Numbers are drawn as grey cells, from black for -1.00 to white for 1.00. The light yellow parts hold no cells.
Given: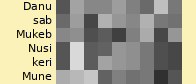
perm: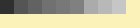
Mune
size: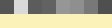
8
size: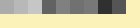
9
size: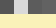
4

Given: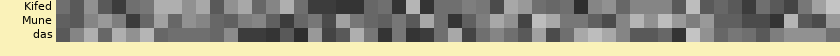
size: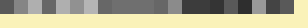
21
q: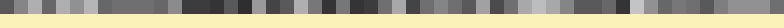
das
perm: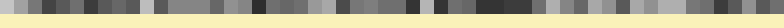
Kifed
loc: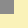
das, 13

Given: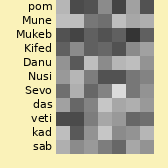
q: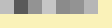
kad
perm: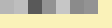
kad

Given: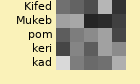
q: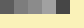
pom
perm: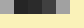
Mukeb
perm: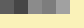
pom
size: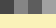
4

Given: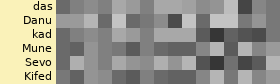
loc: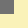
Sevo, 13
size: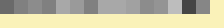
15
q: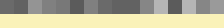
Mune

